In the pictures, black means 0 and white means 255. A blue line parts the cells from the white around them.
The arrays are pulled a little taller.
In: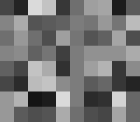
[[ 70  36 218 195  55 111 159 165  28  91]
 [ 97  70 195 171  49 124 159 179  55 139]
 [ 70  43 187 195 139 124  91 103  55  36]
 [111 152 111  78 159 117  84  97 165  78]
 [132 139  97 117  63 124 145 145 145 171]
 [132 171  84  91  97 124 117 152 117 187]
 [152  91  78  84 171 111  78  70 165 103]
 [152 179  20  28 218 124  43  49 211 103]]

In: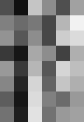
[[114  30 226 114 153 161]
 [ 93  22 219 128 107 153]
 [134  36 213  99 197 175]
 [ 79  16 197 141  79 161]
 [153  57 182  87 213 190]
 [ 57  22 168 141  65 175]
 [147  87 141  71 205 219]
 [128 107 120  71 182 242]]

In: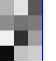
[[ 12 194 206]
 [241  48 160]
 [140 116 124]
 [179 227  88]]

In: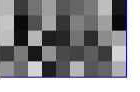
[[146 107 212  30  81 182  87 101 175]
 [189  17 182  30  38 115  44 140 167]
 [182  59 115 159  87 101 121 189  23]
 [196  10  81 167  51 128 107 159  10]
 [ 59 121  23 146  73  66  93  59 212]]

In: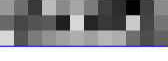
[[215  84 123 146 160 174 160 182 174 110  77  98]
 [104  70  84  90  31 215  37  56  50 202  70 117]
 [152 110  56 188 138 166 123  64  44   3  64 138]]

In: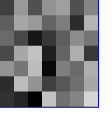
[[ 72 167 194  30 100 174  56]
 [147 118 188   8 126 106 174]
 [ 94 167 153 100 126  44 181]
 [ 44 188 147  64  87 112 167]
 [ 64 153  80 147 159  80 133]
 [106  72  22  56  94 140 118]
 [ 50  36   1 194 112 133 213]]

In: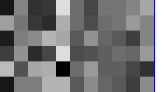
[[187  82 167 173   1 109 153  95  95  70  49]
 [ 29 125 139 180 167  89 146 102  89  62 132]
 [ 23 125 125 180 180  89 139 102  89  62 139]
 [159 117  55  43 173 109  76 109 117 153 132]
 [ 23 132  49  55 221 109  70 117 117 132 167]
 [ 62 146  43  70 221  76  82  95 109 102 153]]
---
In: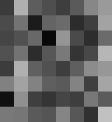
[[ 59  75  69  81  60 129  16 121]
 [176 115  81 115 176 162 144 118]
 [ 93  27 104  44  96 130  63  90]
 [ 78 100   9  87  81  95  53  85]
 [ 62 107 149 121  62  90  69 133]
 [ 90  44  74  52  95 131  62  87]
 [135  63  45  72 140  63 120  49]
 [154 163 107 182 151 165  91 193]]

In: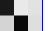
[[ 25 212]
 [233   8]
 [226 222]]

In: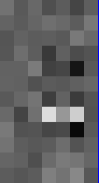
[[114  99  85  86  98  99  89 105 121 115 101  92]
 [ 89  91  98 110  98  97 103  68  82  93  97  86]
 [104 101  92  93 123  81 116 112  84  88  79  92]
 [ 79 111  94  57  65  91  62 221  70  92 107 127]
 [ 92 105  89  96  70  88  98 151  74 109 122 115]
 [ 69  92 121  76  21  96  59 206   9  83 117 136]
 [ 94 120 105  83  89 103  84  82  89  97 102  87]]

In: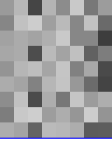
[[154 134 162 167 148 172 141 125 173]
 [183 193 171 171 182 164 193 200 164]
 [ 69 205 163  77 190 130  75 206  99]
 [180 159 175 186 165 182 173 157 186]
 [140 186 201 163 197 196 119 173 183]
 [201 135 135 192 129 152 197 150 173]
 [120 194 135  97 168 107 156 205  92]
 [156 106  61 125  74  68 174 148  93]]

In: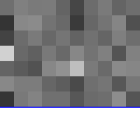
[[111  52  67 209 100 136  53]
 [128 136 108 105  91 124 121]
 [122 139 122  96  82 124 131]
 [123 115 104 121 135 102 112]
 [100 105 117 105 146  93 112]
 [ 70  58  99 135 190  74  87]
 [108 103 113 115 122 111 107]
 [122 116 101 128 106 117 110]
 [100 133 127  84 138  87 141]
 [110  80 110 129 134 119  85]]

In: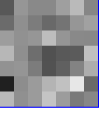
[[ 88 107 157 183 146  32 185]
 [150 143 145 143 149 141 144]
 [137 124 150 110 124 155 155]
 [137 105 189  81  82 180 196]
 [159 116 149  89  96 193 156]
 [186 150 137  91 131 231 122]
 [134 161 136 192 173 105 135]]

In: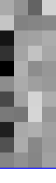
[[170 197  20  50   0 141  72 121  31  81 133]
 [146 130 159 164 176 171 163 118 169 172 145]
 [ 99 133 162 194 141 159 212 214 175 136 134]
 [210 136 172 167 151 153 173 150 160 156 161]]

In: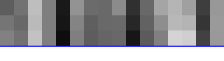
[[ 93 117 129]
 [114 104 113]
 [190 186 194]
 [127 127 127]
 [ 25  22  13]
 [147 132 127]
 [107  95  93]
 [105 105 101]
 [139 106 104]
 [ 48  39  22]
 [104  98  91]
 [165 142 128]
 [181 184 212]
 [160 180 207]
 [ 62  53  65]
 [152 154 153]]
